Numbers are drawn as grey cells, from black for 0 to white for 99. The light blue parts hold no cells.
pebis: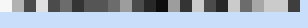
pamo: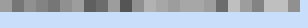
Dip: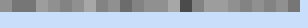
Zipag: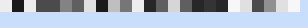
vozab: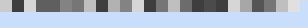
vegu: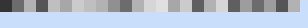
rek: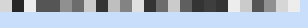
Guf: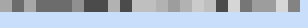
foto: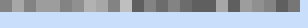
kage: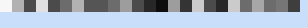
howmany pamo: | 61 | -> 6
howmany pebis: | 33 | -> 2
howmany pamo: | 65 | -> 3
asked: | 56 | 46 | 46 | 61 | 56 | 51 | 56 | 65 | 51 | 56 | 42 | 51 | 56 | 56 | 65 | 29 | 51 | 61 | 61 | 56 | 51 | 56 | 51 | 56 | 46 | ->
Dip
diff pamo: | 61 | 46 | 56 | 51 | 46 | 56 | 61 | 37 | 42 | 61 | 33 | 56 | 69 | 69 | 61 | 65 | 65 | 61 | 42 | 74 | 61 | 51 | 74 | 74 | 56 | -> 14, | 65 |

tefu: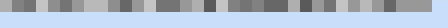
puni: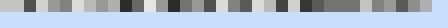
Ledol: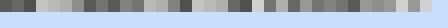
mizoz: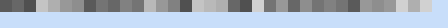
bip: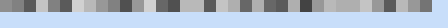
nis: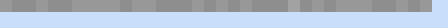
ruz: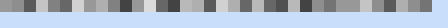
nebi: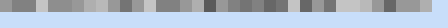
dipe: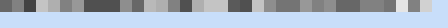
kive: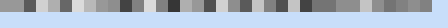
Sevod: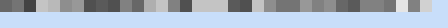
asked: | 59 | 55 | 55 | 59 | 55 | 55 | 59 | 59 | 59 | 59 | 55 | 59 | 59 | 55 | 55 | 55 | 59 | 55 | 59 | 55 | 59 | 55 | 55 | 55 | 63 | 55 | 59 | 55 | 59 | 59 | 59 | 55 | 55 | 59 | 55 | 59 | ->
nis
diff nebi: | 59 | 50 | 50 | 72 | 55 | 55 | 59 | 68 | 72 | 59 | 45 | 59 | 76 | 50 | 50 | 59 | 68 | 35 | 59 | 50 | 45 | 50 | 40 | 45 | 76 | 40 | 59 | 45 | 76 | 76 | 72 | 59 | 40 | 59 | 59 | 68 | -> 4, | 76 |
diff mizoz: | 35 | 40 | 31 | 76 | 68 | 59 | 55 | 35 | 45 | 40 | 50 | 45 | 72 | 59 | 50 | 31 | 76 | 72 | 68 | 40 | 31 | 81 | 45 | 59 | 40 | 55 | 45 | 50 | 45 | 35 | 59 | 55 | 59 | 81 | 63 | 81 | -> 35, | 68 |
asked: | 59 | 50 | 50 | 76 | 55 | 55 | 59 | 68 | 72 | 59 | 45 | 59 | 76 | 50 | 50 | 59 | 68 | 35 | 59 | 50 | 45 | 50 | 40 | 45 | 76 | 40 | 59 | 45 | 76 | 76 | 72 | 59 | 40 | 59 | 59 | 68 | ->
nebi
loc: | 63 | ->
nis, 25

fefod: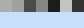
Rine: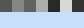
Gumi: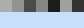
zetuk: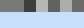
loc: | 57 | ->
Gumi, 2
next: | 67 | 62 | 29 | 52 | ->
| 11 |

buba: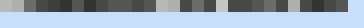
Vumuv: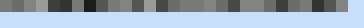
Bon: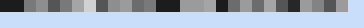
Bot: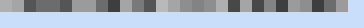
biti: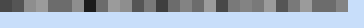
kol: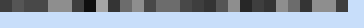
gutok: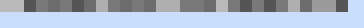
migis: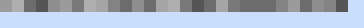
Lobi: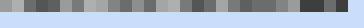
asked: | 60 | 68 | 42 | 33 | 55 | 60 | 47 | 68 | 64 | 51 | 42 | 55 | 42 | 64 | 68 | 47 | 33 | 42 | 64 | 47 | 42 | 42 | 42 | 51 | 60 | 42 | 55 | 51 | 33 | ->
migis
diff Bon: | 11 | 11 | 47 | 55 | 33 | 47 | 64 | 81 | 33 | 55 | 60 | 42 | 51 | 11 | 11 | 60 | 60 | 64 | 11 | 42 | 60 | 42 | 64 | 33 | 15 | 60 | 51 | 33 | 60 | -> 13, | 47 |
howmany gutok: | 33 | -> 5
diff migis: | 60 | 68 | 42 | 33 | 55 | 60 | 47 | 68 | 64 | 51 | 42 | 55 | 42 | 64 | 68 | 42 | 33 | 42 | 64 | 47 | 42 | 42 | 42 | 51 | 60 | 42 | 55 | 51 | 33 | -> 16, | 47 |

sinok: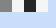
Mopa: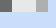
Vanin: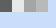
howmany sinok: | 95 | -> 2
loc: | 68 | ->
Mopa, 4
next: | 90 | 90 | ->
| 68 |

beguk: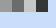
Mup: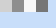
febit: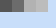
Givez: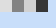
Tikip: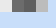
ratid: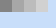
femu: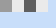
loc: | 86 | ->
Givez, 1
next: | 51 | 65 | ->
| 73 |
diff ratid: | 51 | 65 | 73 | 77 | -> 4, | 81 |
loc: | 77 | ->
beguk, 3
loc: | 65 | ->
ratid, 2
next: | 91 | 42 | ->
| 37 |
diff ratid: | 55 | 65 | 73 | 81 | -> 1, | 51 |

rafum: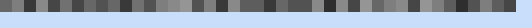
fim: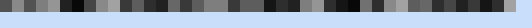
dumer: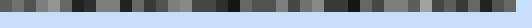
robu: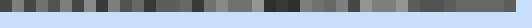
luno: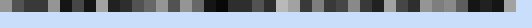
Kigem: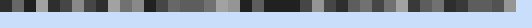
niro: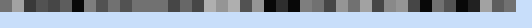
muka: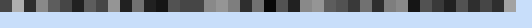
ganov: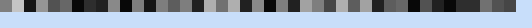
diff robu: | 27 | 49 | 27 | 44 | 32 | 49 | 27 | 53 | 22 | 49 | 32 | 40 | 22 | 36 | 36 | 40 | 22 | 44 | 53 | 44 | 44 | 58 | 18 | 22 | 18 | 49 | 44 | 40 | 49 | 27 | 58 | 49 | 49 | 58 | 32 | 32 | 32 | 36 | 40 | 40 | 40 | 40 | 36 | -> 35, | 36 |
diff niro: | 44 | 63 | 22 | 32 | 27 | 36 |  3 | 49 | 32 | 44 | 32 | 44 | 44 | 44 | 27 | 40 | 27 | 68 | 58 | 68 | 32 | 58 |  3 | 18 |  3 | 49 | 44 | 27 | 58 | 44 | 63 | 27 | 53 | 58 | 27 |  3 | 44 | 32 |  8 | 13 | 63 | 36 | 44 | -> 39, | 3 |
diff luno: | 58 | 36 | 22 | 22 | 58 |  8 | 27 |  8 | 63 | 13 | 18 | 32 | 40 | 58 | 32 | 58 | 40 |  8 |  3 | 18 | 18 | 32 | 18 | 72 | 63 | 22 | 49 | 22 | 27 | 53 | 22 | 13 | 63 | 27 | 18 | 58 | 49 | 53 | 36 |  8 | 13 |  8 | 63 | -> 2, | 32 |
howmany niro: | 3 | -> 5
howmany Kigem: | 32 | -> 1
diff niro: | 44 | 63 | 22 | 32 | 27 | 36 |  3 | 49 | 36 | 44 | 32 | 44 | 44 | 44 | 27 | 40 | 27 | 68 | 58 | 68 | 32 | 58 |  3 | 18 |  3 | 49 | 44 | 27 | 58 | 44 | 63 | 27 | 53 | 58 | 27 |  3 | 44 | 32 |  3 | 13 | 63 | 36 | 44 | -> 9, | 32 |

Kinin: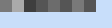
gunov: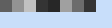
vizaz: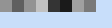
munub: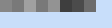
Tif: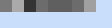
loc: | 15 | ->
gunov, 5
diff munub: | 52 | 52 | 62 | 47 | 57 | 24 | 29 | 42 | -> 2, | 47 |
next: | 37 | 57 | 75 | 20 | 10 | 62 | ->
| 47 |
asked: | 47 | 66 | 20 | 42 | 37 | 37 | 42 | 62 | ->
Tif
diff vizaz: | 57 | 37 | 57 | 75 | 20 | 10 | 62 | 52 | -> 8, | 47 |
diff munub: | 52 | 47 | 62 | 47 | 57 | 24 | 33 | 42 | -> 7, | 29 |

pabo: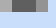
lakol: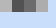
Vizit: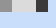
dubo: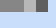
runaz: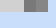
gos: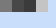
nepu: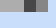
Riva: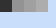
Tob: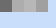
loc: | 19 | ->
Riva, 1
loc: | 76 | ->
gos, 4
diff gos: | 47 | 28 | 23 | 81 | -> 4, | 76 |

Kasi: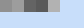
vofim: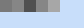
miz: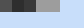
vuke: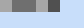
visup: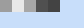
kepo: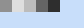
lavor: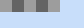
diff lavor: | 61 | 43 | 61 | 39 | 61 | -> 2, | 39 |
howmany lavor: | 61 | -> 3
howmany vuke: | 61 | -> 0
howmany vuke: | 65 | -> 2
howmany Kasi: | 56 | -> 1
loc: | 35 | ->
Kasi, 4

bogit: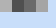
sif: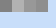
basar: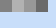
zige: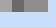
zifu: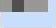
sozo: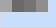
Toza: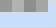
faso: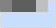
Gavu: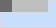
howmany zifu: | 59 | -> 3
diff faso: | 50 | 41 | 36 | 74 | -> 2, | 36 |
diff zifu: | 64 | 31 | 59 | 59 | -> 1, | 59 |
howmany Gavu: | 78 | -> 0

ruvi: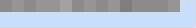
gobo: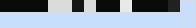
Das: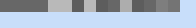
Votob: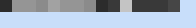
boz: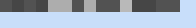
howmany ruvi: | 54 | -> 7
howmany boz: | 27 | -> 4
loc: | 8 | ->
gobo, 7
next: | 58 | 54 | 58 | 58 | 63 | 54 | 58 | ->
| 54 |
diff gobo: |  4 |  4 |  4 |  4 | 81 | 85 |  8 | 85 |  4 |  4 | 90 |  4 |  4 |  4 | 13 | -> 5, | 85 |

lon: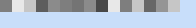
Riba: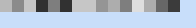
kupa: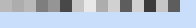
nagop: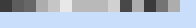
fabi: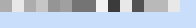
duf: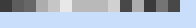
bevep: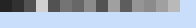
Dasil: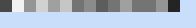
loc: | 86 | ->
Riba, 12
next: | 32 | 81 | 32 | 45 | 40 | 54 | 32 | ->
| 62 |
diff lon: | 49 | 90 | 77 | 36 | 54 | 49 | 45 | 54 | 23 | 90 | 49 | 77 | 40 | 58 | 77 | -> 9, | 28 |
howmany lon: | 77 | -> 3
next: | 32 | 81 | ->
| 32 |
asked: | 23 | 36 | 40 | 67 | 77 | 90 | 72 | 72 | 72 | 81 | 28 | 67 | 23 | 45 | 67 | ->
nagop

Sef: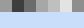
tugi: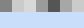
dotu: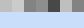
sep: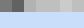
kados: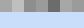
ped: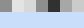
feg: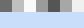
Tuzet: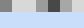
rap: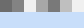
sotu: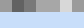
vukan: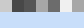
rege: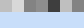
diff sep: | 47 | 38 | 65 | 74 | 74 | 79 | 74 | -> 3, | 69 |
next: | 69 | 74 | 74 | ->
| 79 |
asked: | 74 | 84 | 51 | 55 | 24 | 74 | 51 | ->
rege
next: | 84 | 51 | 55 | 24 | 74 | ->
| 51 |
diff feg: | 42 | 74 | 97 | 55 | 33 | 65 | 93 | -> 4, | 60 |
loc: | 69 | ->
sep, 3

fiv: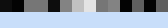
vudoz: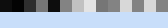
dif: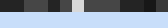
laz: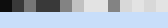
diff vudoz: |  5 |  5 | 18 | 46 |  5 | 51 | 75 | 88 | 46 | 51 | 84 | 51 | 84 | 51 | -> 2, | 1 |
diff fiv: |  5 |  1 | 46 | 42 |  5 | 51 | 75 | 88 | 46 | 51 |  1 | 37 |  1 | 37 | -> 4, | 46 |
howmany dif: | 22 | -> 1
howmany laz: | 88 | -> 4
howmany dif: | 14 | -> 5
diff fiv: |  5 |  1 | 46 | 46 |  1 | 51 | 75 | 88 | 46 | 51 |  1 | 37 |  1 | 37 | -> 5, | 5 |

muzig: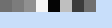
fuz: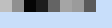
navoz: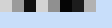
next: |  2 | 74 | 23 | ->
| 43 |
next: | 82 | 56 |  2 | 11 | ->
| 69 |
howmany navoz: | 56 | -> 1
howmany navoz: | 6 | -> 1
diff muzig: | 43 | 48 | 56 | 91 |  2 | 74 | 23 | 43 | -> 4, | 95 |
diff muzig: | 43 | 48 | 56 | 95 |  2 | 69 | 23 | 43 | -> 6, | 74 |

